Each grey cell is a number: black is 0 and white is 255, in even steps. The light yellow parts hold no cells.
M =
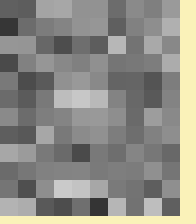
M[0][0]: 96
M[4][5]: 137
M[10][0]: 117
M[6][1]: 108
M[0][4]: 146
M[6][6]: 142
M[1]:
[54, 108, 124, 132, 147, 150, 95, 129, 142, 176]
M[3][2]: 150
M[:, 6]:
[108, 95, 183, 117, 100, 131, 142, 125, 110, 126, 122, 182]
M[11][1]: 173
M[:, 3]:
[167, 132, 77, 136, 145, 189, 132, 121, 106, 131, 202, 77]
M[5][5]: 185
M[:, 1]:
[93, 108, 149, 129, 76, 91, 108, 88, 155, 119, 79, 173]
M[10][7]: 115
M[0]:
[96, 93, 164, 167, 146, 146, 108, 138, 127, 154]
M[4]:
[121, 76, 90, 145, 153, 137, 100, 101, 84, 125]
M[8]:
[167, 155, 121, 106, 74, 121, 110, 133, 119, 104]
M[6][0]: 138
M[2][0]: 150
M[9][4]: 132
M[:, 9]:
[154, 176, 136, 172, 125, 131, 137, 142, 104, 117, 143, 95]
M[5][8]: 89
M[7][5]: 145
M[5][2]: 121
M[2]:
[150, 149, 103, 77, 110, 93, 183, 115, 169, 136]
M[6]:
[138, 108, 126, 132, 152, 153, 142, 106, 157, 137]

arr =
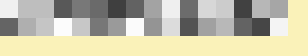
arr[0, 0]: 240
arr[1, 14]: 70
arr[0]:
[240, 190, 190, 88, 120, 106, 63, 98, 163, 239, 108, 215, 204, 65, 183, 166]
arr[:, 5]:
[106, 119]
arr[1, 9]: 220
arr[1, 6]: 154

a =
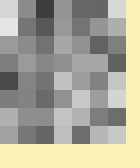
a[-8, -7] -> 213
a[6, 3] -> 195
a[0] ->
[213, 139, 61, 148, 103, 102, 215]
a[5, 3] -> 145
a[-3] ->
[124, 131, 106, 145, 200, 157, 212]
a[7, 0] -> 162
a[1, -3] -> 116
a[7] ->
[162, 119, 102, 190, 109, 183, 200]
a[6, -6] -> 142
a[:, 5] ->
[102, 149, 98, 166, 130, 157, 125, 183]
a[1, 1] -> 117
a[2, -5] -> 114
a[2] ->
[154, 139, 114, 167, 145, 98, 127]
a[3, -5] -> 135
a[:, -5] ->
[61, 88, 114, 135, 115, 106, 141, 102]

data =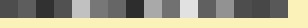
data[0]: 77
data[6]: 102
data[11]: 96
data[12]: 146

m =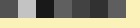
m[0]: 82
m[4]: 66
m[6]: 94
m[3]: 95

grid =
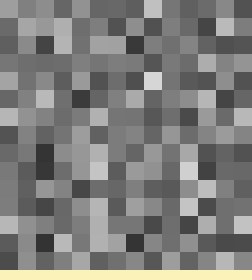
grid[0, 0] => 158
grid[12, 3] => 105
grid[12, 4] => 125
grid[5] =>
[103, 129, 185, 111, 59, 101, 128, 170, 100, 126, 141, 182, 69, 102]
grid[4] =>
[164, 114, 137, 93, 154, 82, 109, 79, 214, 116, 89, 83, 142, 82]
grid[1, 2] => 152
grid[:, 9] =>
[118, 126, 112, 121, 116, 126, 110, 150, 115, 104, 89, 105, 110, 111, 157]
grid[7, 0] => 83
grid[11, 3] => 104
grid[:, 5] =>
[102, 126, 162, 117, 82, 101, 177, 97, 177, 196, 109, 181, 176, 177, 96]
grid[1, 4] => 110
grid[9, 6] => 92
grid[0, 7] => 94
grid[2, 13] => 84
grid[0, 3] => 102
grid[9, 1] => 91
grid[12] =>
[183, 144, 127, 105, 125, 176, 118, 118, 73, 110, 69, 174, 111, 194]
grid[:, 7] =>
[94, 142, 57, 122, 79, 170, 116, 131, 101, 154, 127, 159, 118, 52, 135]
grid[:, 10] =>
[96, 105, 132, 108, 89, 141, 74, 108, 168, 208, 141, 196, 69, 144, 99]
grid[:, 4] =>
[146, 110, 113, 127, 154, 59, 123, 157, 151, 150, 71, 142, 125, 120, 167]
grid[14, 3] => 127
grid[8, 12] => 99
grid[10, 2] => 150
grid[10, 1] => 96
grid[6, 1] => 146
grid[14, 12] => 183
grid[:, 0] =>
[158, 106, 95, 118, 164, 103, 182, 83, 105, 121, 124, 125, 183, 91, 76]
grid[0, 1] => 128
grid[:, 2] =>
[141, 152, 68, 107, 137, 185, 130, 98, 52, 55, 150, 70, 127, 51, 98]
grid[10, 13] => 96

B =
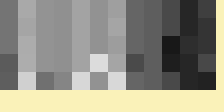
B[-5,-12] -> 116
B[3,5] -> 220
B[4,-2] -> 38
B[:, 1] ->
[169, 165, 172, 173, 208]
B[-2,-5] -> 74
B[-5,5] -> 146
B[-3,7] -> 101
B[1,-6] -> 165
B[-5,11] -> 63
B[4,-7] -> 146
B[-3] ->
[116, 172, 147, 144, 163, 146, 157, 101, 94, 24, 46, 52]
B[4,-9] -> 133
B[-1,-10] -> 112
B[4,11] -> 34
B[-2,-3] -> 30
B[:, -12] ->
[116, 116, 116, 91, 94]

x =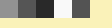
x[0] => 146
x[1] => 85
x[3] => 249

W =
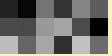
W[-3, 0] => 34
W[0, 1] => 7
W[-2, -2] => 75
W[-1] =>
[188, 101, 166, 47, 193, 107]
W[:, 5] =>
[93, 1, 107]
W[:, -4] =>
[115, 152, 166]

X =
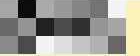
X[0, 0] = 166
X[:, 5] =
[115, 149, 177]
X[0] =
[166, 12, 170, 153, 134, 115, 243]
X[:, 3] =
[153, 76, 222]
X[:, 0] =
[166, 105, 136]

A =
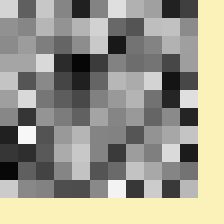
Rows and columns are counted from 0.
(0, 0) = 212
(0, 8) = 160
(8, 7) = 157
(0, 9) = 33
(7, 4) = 181
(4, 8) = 211
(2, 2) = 126
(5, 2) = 118
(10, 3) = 78
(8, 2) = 89
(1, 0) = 145
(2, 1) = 156
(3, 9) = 71
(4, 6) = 183
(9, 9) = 133
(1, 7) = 84
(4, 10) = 71
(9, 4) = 195
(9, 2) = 67
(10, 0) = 203
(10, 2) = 130
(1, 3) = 147
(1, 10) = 139
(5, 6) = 153
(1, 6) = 104
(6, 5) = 164
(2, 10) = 159
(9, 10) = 115
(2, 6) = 24
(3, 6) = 130
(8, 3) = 171
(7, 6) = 130
